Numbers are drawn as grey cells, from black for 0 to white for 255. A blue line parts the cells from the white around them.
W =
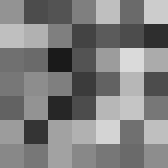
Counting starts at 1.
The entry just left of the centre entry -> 127
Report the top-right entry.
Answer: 204
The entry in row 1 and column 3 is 83
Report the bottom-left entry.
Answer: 135
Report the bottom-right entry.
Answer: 141
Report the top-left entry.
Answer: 147
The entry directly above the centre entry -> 83
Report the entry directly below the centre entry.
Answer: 75
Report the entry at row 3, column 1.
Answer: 112
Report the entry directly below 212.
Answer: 119
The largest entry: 218
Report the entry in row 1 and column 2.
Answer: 75
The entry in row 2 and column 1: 191
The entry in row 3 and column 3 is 25
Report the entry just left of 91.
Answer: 67

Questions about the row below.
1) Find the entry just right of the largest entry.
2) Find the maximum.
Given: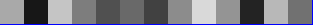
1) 148
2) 217

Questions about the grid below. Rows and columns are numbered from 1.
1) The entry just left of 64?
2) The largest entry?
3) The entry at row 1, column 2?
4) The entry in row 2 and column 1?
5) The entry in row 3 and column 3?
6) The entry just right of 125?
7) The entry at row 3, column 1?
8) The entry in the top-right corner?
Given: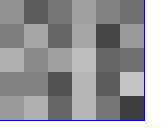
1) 119
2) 196
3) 91
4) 125
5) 159
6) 167
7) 175
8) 112

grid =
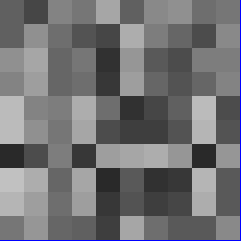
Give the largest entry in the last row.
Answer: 166
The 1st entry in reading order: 96
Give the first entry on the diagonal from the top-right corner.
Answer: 118
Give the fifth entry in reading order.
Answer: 166
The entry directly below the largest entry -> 181
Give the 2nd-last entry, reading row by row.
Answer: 89
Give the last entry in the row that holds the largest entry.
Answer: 89
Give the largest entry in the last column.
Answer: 150
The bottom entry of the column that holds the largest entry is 118
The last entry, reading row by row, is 137
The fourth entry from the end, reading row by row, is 110
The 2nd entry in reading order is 70
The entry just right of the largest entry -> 173
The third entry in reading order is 131
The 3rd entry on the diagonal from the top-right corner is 76
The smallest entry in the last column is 76
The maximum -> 193
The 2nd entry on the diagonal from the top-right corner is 76

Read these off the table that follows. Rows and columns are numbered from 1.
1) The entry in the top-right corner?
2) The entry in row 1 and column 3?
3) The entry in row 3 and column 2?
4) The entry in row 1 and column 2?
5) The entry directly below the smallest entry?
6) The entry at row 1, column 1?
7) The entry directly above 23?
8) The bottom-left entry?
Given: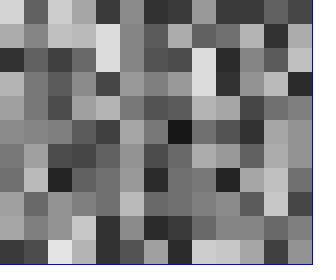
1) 70
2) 205
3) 97
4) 97
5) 105
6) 212
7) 91
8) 58

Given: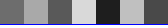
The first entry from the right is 73
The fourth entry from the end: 217
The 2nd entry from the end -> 192

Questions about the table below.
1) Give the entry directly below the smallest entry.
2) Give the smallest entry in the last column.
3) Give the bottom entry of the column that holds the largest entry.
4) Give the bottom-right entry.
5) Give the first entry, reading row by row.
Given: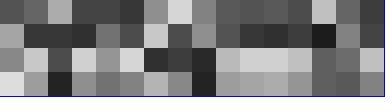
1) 95
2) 61
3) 221
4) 130
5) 83

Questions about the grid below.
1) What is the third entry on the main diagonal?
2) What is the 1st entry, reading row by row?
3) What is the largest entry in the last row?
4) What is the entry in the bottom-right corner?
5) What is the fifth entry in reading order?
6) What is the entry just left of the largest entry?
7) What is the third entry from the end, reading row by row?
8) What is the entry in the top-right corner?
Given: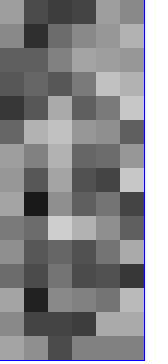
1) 129
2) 158
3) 164
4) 129
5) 158
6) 108
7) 129
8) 137

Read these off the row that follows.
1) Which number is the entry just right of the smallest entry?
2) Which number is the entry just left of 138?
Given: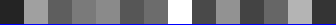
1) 160
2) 122

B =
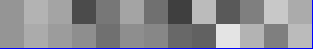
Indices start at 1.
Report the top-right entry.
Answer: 171
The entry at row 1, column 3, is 164
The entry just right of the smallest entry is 187
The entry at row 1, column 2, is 179
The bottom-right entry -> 187
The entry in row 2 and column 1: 149
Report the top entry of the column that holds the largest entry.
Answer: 89
